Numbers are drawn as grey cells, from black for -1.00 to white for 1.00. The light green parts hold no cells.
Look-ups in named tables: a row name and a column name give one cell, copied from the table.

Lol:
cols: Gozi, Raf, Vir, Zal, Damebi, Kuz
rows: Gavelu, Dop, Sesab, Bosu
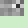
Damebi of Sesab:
0.39
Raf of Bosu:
0.25
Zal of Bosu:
0.28
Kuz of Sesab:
-0.04
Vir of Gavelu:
-0.03
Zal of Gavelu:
0.14
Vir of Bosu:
0.11
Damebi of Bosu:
0.25
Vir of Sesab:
0.02
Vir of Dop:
0.32
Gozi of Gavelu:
0.19
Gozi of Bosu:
0.11
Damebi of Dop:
-0.60
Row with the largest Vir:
Dop

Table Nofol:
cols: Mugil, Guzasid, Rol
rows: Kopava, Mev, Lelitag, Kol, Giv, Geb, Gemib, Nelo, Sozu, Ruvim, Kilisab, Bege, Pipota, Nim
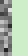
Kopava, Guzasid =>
0.47
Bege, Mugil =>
-0.04
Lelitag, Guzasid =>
-0.25
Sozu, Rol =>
0.46
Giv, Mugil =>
-0.05
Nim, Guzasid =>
-0.06
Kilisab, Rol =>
-0.04
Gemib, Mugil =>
0.12
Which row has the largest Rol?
Lelitag

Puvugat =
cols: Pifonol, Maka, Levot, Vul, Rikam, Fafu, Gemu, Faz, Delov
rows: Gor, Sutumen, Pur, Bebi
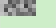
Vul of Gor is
-0.02
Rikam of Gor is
-0.17
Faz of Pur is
-0.21
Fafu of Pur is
0.25
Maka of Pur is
-0.40
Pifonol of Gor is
0.47
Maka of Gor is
0.49
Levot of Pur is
0.43
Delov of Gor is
-0.21
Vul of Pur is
0.25
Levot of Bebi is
-0.12
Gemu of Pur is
0.29
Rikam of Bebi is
-0.13
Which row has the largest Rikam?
Sutumen

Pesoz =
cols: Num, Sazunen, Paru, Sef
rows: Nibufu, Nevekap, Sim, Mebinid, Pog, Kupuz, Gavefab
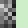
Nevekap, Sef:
-0.77
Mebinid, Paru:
0.42
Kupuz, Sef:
-0.43
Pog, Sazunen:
0.23
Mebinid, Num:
0.08
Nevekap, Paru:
0.35
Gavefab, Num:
-0.36
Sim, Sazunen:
0.53
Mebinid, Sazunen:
-0.37
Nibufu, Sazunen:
-0.25
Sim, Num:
0.18
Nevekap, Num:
0.65
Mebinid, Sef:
-0.85
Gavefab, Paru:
-0.35

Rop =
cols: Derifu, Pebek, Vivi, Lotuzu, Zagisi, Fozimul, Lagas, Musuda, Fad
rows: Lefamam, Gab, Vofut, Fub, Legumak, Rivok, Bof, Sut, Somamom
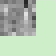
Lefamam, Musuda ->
0.21
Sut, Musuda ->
0.27
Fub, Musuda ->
0.10
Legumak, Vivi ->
0.07
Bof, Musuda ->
0.21
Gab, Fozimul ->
0.15
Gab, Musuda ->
0.09
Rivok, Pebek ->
0.23
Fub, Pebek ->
0.37
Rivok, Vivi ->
0.02
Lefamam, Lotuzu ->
-0.05
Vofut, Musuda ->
0.03
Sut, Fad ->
0.29
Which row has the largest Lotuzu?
Somamom

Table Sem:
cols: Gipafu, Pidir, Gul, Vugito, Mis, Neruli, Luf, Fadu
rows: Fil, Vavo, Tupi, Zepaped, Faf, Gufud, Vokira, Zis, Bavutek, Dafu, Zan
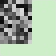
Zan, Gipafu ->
0.04
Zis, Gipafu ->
-0.73
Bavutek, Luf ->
-0.68
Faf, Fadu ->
-0.87
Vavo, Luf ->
-0.82
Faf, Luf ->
0.40
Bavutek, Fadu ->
0.32
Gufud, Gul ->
0.60
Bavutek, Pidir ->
-0.58
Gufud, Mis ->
0.31
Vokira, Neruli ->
-0.06
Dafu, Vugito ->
0.65
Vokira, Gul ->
-0.94
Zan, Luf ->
-0.28
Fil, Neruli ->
0.49
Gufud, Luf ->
0.26
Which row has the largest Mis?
Fil

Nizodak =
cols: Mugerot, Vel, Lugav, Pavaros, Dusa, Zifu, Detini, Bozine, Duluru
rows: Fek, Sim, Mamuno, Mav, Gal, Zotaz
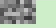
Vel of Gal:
-0.15
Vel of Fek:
0.01
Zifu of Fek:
0.50
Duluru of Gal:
-0.06
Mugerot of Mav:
-0.36
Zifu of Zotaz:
-0.03
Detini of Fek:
-0.13
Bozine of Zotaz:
0.00

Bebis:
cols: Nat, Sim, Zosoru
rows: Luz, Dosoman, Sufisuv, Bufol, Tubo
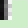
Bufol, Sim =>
-0.12
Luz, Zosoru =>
0.91
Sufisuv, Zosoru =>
0.84
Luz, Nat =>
-0.86
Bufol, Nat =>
-0.89
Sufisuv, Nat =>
-0.85

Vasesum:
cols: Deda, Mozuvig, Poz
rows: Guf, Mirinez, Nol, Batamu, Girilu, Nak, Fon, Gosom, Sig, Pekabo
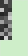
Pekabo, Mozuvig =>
0.62
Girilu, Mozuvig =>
-0.26
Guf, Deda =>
-0.57
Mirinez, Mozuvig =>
-0.57
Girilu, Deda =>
-0.41
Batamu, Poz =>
0.37
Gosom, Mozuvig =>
0.05
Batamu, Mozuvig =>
-0.62
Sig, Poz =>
0.24
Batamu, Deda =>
-0.71
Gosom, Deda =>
-0.60
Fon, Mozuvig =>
-0.66
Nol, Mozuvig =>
-0.56
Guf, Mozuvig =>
0.26
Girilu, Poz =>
0.60
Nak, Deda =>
0.26
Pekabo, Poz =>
-0.49
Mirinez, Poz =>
-0.41
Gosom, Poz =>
-0.30
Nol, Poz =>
-0.59
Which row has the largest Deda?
Nol

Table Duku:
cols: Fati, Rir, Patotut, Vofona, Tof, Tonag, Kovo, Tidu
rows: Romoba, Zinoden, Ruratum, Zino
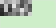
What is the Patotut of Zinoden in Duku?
-0.41
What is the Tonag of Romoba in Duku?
-0.31
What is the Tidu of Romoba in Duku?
0.33
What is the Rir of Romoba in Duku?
0.24
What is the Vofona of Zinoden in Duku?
0.76
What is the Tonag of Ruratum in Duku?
0.74
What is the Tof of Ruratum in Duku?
0.11
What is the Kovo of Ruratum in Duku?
0.17
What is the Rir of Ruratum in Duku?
0.54
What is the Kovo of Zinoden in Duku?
0.15
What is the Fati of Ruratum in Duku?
-0.63

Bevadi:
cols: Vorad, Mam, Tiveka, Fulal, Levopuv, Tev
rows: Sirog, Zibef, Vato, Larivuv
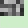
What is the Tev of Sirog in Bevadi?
0.11
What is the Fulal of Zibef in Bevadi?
-0.46
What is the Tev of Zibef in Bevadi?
-0.36
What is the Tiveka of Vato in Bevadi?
0.16
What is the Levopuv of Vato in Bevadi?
0.52
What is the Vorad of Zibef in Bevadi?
-0.30
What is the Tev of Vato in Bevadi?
-0.69
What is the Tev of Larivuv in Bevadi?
-0.60
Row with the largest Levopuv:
Vato

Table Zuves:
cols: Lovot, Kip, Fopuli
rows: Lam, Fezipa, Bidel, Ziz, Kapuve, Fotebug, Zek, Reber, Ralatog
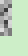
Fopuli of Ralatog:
-0.03
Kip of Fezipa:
0.34
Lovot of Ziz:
-0.24
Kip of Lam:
0.26
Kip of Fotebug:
-0.49
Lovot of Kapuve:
0.34
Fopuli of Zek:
0.65
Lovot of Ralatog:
-0.02
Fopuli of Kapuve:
0.29
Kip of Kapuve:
0.54
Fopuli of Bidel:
0.63
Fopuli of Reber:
-0.03
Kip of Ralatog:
0.39
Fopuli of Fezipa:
-0.19
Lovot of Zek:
0.49
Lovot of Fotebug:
0.28
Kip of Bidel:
-0.55
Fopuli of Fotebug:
0.70
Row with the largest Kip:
Kapuve

